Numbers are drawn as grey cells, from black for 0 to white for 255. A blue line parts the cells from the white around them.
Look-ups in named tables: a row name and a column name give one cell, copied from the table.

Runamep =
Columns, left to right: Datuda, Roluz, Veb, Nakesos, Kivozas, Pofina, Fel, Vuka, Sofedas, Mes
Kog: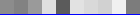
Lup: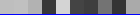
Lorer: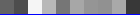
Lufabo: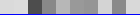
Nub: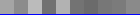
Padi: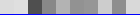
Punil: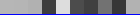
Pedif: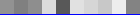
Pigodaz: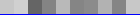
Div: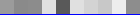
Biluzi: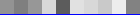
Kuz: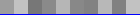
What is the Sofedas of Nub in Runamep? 123
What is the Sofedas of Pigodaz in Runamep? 133
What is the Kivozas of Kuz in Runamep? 182
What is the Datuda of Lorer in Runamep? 99
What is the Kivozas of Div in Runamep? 89
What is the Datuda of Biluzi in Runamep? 147
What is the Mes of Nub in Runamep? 138
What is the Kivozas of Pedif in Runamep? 88
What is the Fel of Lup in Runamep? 62
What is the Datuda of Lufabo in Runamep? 218
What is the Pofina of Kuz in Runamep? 136
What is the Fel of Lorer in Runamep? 149
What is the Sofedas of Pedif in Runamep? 237
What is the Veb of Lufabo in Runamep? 77
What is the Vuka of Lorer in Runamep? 145
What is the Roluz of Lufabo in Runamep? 220
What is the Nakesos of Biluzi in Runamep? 216
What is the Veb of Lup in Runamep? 178
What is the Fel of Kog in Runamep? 217

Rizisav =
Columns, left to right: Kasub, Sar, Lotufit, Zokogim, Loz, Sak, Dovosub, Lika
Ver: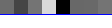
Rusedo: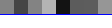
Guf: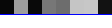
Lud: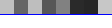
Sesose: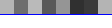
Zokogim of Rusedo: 180
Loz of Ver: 1
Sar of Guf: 157
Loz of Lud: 129
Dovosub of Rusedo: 93
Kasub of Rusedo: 131
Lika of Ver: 116
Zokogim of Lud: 87
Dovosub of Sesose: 58
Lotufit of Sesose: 186
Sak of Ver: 104
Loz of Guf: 109
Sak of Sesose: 48
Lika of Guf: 18
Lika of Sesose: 180
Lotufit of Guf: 9
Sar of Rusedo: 69
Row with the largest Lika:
Lud

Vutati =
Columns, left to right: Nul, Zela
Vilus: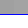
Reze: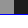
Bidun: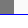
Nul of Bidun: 120
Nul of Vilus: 160
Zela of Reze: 29
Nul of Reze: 148
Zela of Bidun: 250
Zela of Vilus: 163
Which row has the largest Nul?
Vilus

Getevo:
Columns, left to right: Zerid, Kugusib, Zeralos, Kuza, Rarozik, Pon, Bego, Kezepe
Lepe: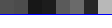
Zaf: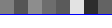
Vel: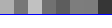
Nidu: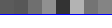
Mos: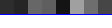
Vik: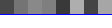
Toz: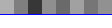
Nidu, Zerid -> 91
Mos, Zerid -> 45
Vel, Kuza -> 113
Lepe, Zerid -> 80
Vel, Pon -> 125
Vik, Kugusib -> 116
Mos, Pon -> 160
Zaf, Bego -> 45
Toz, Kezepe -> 145
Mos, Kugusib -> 37

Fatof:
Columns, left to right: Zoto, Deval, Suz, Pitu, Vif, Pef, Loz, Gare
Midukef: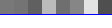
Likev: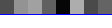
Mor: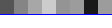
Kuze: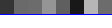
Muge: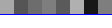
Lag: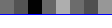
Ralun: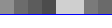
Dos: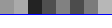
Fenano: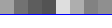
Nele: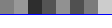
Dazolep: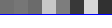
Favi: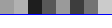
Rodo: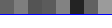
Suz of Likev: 161
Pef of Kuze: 24
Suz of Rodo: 84
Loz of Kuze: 182
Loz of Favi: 115
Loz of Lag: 79
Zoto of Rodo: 99
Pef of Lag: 108
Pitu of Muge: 126
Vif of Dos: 129
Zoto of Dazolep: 112
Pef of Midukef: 134
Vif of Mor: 148
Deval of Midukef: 116
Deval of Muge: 85
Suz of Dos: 35
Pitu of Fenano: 83
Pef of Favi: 61

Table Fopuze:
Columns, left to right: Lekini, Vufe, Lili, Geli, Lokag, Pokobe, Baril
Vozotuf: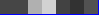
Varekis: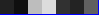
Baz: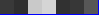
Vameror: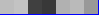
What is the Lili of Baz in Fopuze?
201
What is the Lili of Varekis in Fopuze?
189
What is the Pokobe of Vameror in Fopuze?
186
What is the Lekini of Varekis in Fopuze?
33
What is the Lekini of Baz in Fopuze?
57
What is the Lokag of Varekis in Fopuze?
49
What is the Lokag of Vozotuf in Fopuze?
66
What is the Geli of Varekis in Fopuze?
220
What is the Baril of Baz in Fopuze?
87
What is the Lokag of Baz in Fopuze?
49

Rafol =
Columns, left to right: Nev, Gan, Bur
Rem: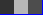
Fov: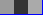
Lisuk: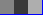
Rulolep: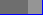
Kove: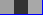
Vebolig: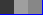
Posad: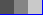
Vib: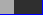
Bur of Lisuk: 174
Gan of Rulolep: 110
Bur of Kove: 168
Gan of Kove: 50
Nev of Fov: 155
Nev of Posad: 81

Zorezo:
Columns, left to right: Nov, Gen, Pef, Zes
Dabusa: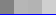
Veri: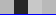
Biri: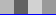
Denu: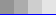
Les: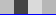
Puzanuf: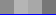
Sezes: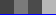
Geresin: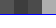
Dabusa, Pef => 179
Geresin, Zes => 174
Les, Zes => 183
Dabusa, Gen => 182
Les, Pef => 218
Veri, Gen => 38

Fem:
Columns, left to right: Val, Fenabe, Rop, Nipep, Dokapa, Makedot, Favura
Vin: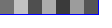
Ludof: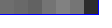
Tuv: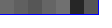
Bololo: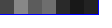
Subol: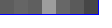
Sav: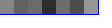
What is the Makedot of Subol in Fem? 90
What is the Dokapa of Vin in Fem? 58
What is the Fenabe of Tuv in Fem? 96
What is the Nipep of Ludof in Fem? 116
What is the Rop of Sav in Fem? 107
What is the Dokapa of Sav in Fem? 109
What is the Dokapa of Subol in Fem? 103

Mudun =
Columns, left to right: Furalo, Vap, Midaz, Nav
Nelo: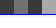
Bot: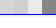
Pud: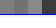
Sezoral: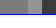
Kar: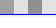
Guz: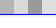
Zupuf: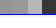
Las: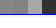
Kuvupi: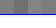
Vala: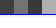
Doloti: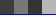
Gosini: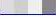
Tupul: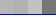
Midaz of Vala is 57
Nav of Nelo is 169
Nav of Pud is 60
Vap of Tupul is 177
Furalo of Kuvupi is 126
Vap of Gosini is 206
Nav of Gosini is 135
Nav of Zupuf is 54
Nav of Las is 50
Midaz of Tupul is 194
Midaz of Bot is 234
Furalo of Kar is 159
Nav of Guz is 223
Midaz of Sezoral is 148
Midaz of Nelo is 57
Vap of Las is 130
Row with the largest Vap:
Kar

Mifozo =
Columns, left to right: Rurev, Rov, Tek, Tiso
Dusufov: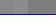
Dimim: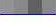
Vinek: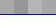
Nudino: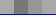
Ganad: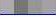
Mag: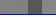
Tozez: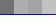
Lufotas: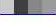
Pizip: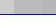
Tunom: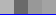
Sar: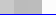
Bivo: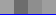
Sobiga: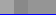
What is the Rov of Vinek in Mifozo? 150
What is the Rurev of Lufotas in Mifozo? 202
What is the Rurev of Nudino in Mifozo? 170
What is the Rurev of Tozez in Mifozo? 114
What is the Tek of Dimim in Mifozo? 96
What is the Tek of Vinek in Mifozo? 181
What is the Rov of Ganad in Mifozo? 118
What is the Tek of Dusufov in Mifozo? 125
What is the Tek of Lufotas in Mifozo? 134
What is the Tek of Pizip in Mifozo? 187
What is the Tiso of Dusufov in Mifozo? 125
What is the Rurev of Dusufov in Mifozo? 136
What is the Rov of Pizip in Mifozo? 187
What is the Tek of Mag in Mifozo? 87
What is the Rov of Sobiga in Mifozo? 137

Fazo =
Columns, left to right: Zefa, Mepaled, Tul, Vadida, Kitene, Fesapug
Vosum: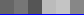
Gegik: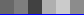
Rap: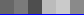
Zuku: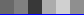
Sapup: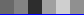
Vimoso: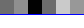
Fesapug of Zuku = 143
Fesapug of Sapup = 144
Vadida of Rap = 187
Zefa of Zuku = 105
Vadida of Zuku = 172
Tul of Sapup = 45
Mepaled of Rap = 122
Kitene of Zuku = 208
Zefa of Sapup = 105
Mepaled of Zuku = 128
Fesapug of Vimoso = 152
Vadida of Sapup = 160
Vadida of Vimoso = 108

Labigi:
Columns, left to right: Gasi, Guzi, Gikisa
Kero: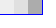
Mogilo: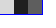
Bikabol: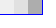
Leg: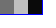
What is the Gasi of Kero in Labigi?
238
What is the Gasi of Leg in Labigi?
112
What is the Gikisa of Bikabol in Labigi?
173
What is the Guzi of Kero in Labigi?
224
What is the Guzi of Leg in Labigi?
191
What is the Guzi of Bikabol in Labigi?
225
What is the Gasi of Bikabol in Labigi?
239
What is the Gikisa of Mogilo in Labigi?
94
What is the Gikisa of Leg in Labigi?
10
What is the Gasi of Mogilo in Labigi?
217
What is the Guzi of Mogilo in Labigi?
31
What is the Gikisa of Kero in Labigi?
172

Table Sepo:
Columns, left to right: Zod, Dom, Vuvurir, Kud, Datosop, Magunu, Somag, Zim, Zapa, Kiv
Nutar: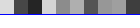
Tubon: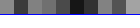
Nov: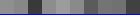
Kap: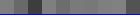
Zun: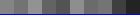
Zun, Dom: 115
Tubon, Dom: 59
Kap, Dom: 105
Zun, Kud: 99
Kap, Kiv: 83
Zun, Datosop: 83

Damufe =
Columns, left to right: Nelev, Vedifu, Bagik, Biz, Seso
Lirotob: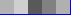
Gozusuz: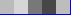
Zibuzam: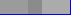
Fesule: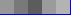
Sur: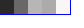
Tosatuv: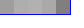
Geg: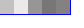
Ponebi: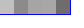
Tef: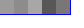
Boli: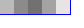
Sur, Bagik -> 182
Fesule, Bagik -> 92
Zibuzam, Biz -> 171
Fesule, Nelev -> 151
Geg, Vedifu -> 234
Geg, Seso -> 130
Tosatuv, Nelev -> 158
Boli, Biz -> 163

